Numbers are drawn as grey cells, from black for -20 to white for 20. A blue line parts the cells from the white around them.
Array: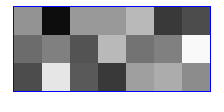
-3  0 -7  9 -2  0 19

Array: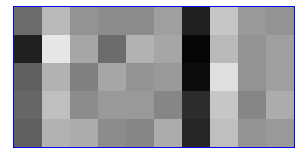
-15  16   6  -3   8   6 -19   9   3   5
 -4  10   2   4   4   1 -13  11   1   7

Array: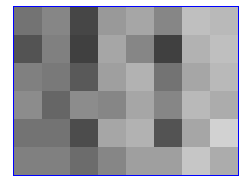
 -7   0 -10   6   1 -10   8  10
  2  -4   2   1   6   1   9   7
  0   0  -3   1   5   5  11   7

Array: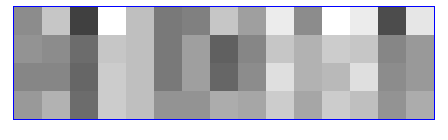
 3  2 -3 11 10 -1  5 -5  1 11  8 12 11  1  4
 4  8 -3 12 10  3  3  7  6 12  6 12 10  3  7

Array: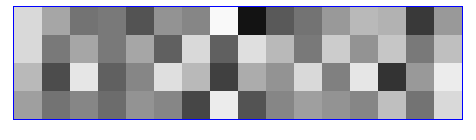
14 -1  6 -1  6 -5 14 -5 15  9 -1 12  3 11 -1 10
 5 -2  1 -3  3  1 -9 17 -7  1  5  3  1 10 -2 14

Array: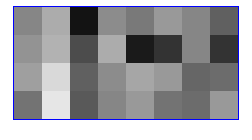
  3   8  -8   7 -16 -12   1 -12
 -2  16  -6   1   4  -2  -3   4

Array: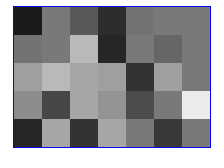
 -2  -1   9 -14  -1  -4  -1
  2  -9   6   3  -8  -1  17

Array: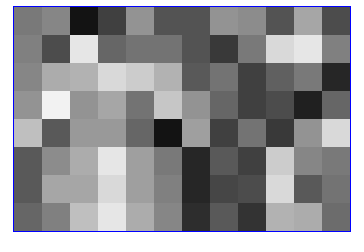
  0  -8  16  -4  -2  -2  -7 -11  -1  14  16   0
  3  18   3   6  -2  11   3  -4 -10  -8 -15  -4
 -6   2   7  16   5  -1 -14  -6 -10  12   1  -1
 -4   0  10  16   7   1 -13  -6 -12   8   7  -3
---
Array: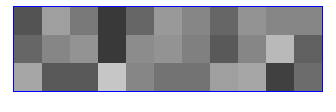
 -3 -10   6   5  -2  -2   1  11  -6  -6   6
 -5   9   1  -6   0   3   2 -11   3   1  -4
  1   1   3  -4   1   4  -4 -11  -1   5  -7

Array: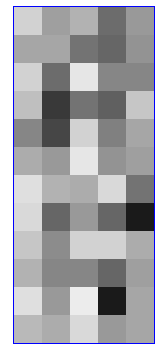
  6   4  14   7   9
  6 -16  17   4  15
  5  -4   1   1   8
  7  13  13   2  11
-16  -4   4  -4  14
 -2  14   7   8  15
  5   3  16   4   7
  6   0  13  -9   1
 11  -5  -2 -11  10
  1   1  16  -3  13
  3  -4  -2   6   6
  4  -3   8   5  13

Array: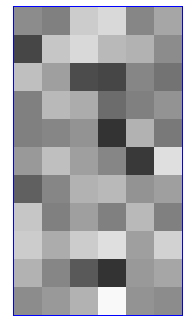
  2   3  19   8   4   2
  6   4 -12  -6   1   8
 13   5  15  12   7  12
  0   9   0   5   0  11
  5   3   9   8   1  -5
 15 -11   1   5  10   4
 -1   8 -12   3   1   0
  3   0  -3   7   9   0
 -2   1  -9  -8   5  10
  2   8   9  14  11  -9
  6   1  14  12   0   2

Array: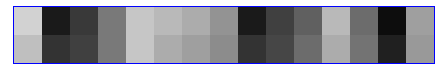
  4 -15  -2   7  -3  -9 -12   2   5   7  11  -1 -10 -12  10
  5 -18  -3   9  -5 -10 -16   3   7   9  11  -1 -11 -16  13

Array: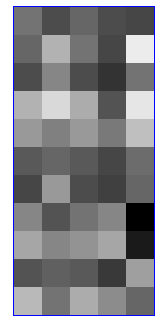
 -4   2   7  -2   9
  5 -11  -6  -5  -7
-16   6   3   1   6
-20   1  -2  -7   1
 -4 -10  -8   4  -9
 -3  -9  -6  -4  -6
 10  -1   4   0   4
 16  -7   7  14   8
 -2 -12  -8   1  -8
 17  -9  -2   8  -4
 -9  -8  -4  -8  -2

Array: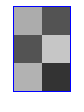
-12   8
 11  -7
 -7   7

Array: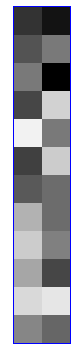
 -4   1
 16  14
 -9   6
  0  12
 -3   8
 -3  -6
 12 -10
 -1  18
 13  -9
-20  -1
 -1  -7
-17 -12

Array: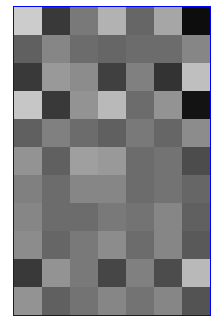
 -7   1  -2   1  -2  -5   3
  9  -8   0  -9  -1   3 -11
 -6   1  -3   2  -1  -4   2
 -5   1  -2  -1  -3  -3   1
 -4  -2  -3   1   1  -3   0
 -8  -2  -3   4   5  -5   3
  2  -4  -1  -5  -3   0  -5
-17   3  -3   9   3 -11  11
 10 -12   0 -10   2   4 -11
  1  -3  -3  -4  -3   1  -5
-18   6  -4   8  -1 -11  12
